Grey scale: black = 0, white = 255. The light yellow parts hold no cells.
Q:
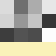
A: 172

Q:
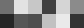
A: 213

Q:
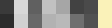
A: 66

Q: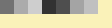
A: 164

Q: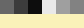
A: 159

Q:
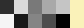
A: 169

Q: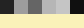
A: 197

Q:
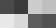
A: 204

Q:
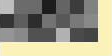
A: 60
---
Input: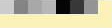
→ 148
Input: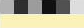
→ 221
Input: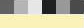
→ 74
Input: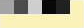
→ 33
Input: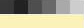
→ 205
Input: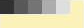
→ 222
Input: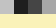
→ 167
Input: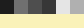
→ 176
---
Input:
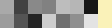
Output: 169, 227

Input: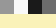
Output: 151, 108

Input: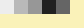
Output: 237, 101

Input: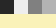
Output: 39, 179

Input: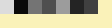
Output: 220, 64

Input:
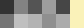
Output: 51, 171

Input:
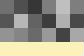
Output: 112, 168

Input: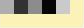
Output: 174, 202

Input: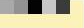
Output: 169, 59

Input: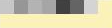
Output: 199, 212
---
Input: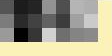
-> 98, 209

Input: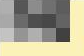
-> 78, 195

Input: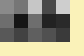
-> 110, 206

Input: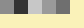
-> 199, 199

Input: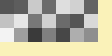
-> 209, 243

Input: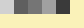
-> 117, 209
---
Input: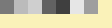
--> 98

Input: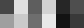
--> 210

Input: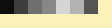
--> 135

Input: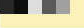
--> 90

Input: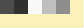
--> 191

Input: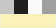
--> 159
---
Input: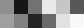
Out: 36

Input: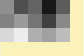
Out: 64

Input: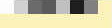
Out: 91

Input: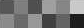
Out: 65

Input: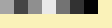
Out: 50

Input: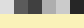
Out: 64
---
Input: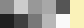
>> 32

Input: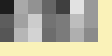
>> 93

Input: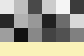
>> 39

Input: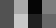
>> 82

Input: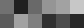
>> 91

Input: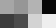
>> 60

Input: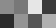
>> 43

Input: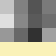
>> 223
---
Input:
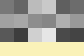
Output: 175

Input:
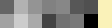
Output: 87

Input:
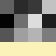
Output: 221

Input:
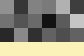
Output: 91

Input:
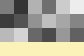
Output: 166

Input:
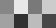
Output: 121
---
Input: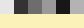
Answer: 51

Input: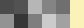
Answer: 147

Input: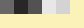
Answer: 103

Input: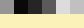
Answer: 9

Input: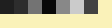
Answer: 115

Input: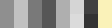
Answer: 121

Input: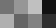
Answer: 17

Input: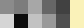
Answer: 213

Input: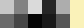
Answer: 107
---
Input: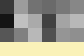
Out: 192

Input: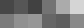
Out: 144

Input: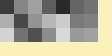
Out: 72

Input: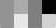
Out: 231

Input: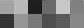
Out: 150

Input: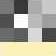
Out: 252

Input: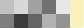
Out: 60
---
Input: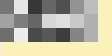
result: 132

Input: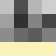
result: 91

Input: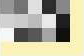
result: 164

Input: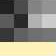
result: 111

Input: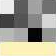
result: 5

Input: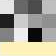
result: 8

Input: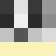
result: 194

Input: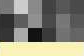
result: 114

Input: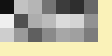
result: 160
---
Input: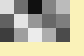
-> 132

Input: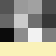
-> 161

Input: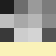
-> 154

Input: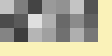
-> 196

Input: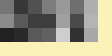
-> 111

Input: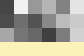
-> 130

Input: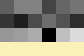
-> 102

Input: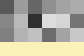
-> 163
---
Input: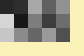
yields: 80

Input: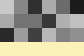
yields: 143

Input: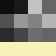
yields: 101

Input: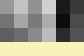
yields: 82

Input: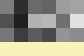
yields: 140

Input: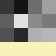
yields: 182

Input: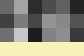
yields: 57
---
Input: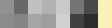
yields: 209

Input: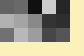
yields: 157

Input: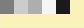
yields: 174

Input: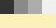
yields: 138

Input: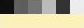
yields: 187

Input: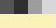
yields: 46
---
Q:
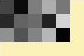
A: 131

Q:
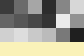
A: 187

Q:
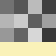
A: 100

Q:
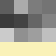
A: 144

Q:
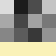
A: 92

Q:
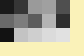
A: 207

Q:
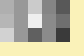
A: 96

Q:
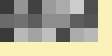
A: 72

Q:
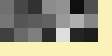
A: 222
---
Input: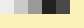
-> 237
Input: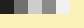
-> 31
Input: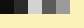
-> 14
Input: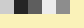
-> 205
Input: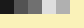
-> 25
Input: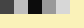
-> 68
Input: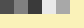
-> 78
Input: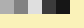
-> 175
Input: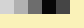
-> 212
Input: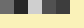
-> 108
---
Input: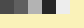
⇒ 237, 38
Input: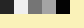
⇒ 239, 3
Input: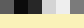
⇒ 238, 11
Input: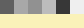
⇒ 239, 55
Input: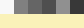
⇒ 248, 56
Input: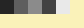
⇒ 233, 37
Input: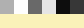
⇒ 254, 13
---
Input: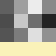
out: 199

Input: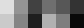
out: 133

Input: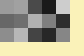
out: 111

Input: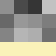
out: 152

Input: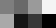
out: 21

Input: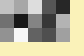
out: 25

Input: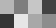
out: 230

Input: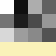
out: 29

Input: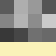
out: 180

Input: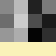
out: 204
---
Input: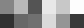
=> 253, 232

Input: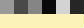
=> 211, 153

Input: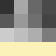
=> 204, 190

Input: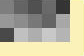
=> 200, 192

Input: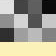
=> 225, 212

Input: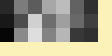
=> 222, 208
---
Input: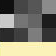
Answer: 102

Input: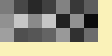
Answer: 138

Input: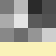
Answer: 90

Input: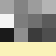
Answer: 112

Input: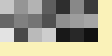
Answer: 116

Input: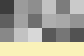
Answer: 110

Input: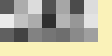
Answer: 172
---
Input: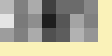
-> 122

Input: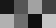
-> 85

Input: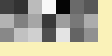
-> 128

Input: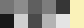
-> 140

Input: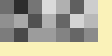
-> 169

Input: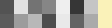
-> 225
